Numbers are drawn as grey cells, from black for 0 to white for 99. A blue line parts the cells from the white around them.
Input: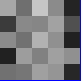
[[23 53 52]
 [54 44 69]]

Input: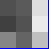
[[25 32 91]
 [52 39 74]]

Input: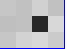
[[74 75 15]
 [77 82 84]]

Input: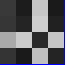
[[21 14 80]
 [66 79 16]]

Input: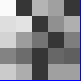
[[86 88 21]
 [82 61 45]]

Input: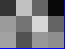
[[60 45 83]
 [63 32 59]]
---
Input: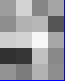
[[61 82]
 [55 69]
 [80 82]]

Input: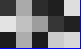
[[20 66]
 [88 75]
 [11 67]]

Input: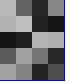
[[72 38]
 [69 74]
 [ 8 12]]

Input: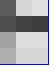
[[36 83]
 [30 26]
 [63 86]]

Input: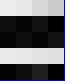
[[92 90]
 [ 6  2]
 [ 2  6]]

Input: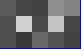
[[35 27]
 [31 81]
 [31 22]]

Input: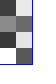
[[25 91]
 [54 41]
 [22 89]]

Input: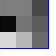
[[49 49]
 [ 4 45]
 [84 71]]
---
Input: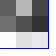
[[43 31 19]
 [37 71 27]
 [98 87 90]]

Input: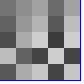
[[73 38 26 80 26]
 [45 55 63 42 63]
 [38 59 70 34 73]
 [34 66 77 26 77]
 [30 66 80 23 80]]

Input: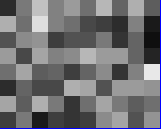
[[24 47 10 24 20 24 54 64 32 57]
 [17 39 28 28 68 64 32 60 60 57]
 [43 64 36 39 24 39 54 20 50 90]
 [32 54 57 24 32 32 47 20 39  6]
 [60 28 64 50 54 71 60 60 39 14]
 [64 36 68 47 20 43 64 47 36 43]
 [17 47 75 50 60 43 71 39 68 36]
 [68 43 86 50 43 28 24 17 50 10]]

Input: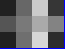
[[33 47 66 51]
 [13 40 79 21]
 [13 43 83 17]]

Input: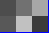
[[34 75 23]
 [30 44 65]]

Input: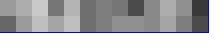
[[40 60 74 64 74 43 49 56 56 53 64 49 29]
 [60 67 78 46 70 43 49 46 29 53 67 56 22]]

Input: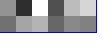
[[44 64 70 40 53 50]
 [57 18 99 31 73 83]]

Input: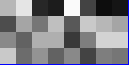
[[71 89 15 11 97 26  5  8]
 [30 64 46 74 34 78 71 64]
 [78 42 57 38 53 26 49 46]
 [53 38 68 68 22 49 82 82]]
